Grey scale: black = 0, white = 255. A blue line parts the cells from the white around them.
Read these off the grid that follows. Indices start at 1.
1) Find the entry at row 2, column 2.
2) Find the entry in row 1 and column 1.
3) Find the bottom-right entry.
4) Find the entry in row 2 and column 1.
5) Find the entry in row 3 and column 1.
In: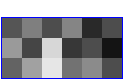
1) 69
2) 85
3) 77
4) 154
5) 99

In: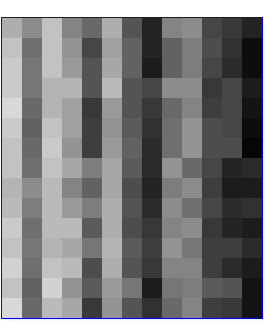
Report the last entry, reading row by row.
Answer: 20
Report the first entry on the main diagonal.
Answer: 174
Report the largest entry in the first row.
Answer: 194
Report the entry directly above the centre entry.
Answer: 98
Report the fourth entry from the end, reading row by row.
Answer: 132
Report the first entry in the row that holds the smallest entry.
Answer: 194
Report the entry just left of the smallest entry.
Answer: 77
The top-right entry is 36
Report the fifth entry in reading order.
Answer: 105
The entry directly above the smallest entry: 13
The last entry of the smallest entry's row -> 6
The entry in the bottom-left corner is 216
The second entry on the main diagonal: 111
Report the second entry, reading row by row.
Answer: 140
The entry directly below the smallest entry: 43
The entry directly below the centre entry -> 77
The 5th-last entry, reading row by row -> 105
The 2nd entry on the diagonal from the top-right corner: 49

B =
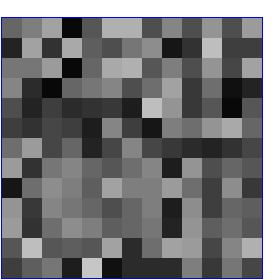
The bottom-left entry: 62
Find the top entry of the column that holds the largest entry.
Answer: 86
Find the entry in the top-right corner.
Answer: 155
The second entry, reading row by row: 126
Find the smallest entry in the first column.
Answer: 22
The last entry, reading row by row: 70
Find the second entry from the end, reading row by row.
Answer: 118
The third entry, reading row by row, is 162
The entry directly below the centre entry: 110
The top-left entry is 102
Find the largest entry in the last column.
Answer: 176
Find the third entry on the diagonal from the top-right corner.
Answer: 148
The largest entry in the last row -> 198
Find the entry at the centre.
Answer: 133
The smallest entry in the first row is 8
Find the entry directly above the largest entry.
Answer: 86
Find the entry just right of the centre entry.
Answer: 70
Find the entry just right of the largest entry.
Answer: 16
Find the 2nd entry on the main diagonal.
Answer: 162
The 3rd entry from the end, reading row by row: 56

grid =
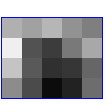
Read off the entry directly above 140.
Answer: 196
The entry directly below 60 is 48
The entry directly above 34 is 54
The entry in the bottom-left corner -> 140
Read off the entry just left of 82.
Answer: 239
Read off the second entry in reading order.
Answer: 161

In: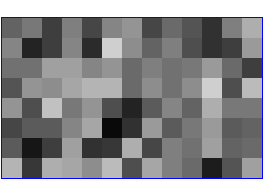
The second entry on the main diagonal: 35
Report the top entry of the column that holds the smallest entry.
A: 133
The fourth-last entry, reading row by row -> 106
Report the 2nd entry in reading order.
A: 120
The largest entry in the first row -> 174
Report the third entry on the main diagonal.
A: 160
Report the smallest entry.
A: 9
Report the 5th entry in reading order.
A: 70
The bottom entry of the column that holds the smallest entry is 187
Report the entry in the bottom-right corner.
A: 160
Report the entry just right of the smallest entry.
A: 49
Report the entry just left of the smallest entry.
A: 166
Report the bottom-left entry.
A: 180
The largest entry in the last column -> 187
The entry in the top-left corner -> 99
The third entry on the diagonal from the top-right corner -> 154
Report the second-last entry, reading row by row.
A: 84
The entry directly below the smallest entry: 55

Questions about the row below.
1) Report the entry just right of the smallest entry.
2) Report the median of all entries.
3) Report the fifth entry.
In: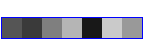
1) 202
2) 127
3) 24

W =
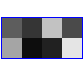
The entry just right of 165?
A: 13
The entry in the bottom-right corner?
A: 229
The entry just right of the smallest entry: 33

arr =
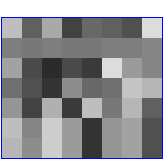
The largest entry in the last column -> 220
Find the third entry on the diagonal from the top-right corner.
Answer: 220
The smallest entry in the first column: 112
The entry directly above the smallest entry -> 126
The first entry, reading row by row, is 190
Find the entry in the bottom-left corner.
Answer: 182
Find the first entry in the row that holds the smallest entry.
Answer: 162
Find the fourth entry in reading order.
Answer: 66
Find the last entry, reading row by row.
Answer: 80
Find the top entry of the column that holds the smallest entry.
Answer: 169
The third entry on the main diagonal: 43
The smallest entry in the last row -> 51
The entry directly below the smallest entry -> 51

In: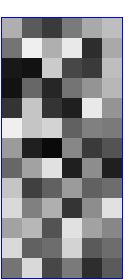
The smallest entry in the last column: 31
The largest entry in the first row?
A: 190
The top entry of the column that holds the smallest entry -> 58
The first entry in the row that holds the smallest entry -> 155
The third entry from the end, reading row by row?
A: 122
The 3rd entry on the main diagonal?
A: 203
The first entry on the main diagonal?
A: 175
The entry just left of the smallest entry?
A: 31
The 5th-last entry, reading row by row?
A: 217
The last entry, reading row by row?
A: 90
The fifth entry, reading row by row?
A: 169
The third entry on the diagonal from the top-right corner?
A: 71
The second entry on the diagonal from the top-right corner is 45
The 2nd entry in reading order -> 90
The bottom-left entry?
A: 116
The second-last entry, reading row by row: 45
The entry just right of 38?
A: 116
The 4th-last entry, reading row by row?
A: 71
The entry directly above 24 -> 116
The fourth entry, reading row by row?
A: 122

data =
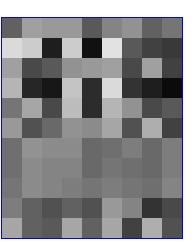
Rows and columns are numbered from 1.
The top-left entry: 97
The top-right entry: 117
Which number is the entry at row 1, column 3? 153
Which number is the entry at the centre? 139
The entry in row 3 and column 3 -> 89
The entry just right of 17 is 226
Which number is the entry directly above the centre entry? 44
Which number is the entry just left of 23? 38
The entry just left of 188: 73
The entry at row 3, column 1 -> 160
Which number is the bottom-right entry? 81
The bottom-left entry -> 166
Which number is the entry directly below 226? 160
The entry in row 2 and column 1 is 218
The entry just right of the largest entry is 89
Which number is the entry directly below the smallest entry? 89
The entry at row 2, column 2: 204
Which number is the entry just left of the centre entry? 146
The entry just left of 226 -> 17
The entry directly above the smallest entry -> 65
